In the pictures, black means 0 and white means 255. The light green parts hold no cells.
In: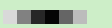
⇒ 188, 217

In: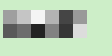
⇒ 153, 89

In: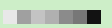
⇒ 18, 232

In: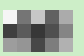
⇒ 171, 157

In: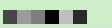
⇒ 42, 69

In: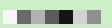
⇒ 143, 246
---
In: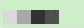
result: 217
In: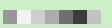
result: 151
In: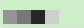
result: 149
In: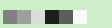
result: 129
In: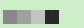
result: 136
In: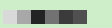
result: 217
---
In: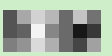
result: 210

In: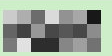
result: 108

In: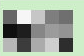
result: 198

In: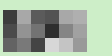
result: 91

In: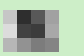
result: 88

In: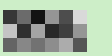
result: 19

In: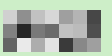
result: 193

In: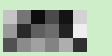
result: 13

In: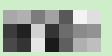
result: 124

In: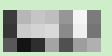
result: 197
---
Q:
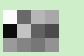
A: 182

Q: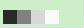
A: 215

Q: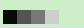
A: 120

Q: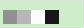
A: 252

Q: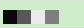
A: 235

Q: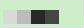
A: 40

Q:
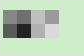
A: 192

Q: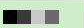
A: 201

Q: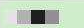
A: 31
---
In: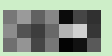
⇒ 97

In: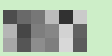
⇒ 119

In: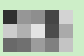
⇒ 142

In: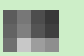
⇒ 77

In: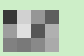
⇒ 150

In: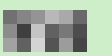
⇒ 148

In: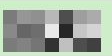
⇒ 144

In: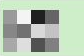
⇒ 32

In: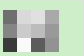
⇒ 224
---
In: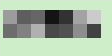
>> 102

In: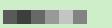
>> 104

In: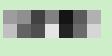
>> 65

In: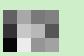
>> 121

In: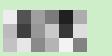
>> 159

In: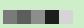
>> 141
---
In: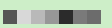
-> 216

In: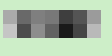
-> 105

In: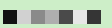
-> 209

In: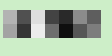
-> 80

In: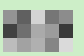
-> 96

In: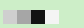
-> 166

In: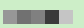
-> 113
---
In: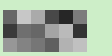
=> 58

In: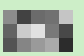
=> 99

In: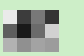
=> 94

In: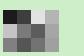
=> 196

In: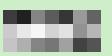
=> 203

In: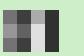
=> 150

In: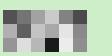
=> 176

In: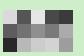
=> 93

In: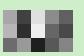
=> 182

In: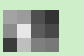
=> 140
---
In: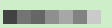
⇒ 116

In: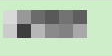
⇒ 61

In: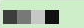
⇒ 120

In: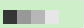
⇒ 152

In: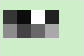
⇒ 67

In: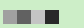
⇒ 97

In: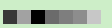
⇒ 162

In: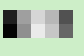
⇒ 143

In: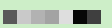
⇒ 201
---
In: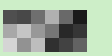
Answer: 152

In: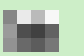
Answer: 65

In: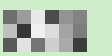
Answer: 240

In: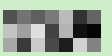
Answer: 223

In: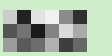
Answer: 26

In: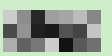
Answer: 32
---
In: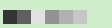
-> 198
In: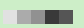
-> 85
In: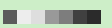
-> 43
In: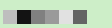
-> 100
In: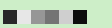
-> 13
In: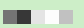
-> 193
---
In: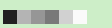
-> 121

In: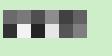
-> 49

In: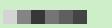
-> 68

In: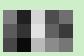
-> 32

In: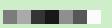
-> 52

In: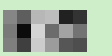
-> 33

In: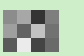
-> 68

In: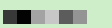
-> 56

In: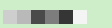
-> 74
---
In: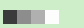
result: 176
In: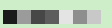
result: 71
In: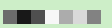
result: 79
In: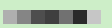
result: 78
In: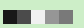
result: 240
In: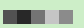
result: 116
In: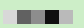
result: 141
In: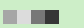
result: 119
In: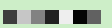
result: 130
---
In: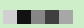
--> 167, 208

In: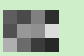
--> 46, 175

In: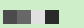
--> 42, 75

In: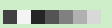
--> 216, 65

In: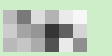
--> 247, 185

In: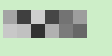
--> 157, 200

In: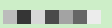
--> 236, 188
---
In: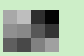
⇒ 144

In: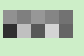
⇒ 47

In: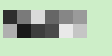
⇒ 175

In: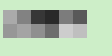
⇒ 151

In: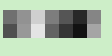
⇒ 79

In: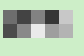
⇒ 75

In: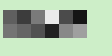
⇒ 116
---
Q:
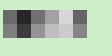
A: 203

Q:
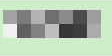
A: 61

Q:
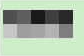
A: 178

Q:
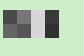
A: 214

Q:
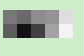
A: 162

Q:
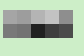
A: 62

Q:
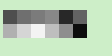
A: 142
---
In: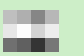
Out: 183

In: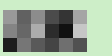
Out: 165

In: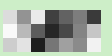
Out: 58

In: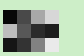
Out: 215

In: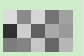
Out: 161

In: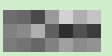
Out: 195
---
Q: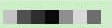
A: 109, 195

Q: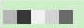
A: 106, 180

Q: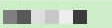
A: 60, 127

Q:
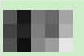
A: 164, 80

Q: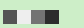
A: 44, 84

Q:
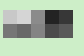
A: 55, 118
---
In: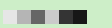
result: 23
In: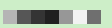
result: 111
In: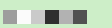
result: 81
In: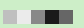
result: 102
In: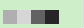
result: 37
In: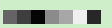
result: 39
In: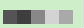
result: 169
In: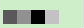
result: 194
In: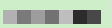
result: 72
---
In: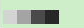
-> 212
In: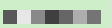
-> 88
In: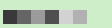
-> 57
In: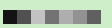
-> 19
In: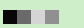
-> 7
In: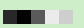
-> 40
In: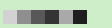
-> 210
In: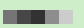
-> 117
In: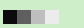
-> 11
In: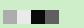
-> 173
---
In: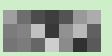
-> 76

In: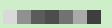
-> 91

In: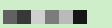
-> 207

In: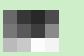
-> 40

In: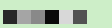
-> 137

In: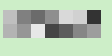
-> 107
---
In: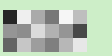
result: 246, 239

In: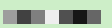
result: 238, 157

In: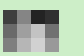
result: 209, 195

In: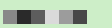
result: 218, 156

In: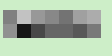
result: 194, 172

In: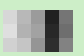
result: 223, 215

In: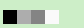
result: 250, 173

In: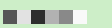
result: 249, 226
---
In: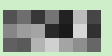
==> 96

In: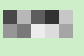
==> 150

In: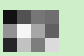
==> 38

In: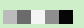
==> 187

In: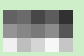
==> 240

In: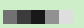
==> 113

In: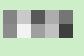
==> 140
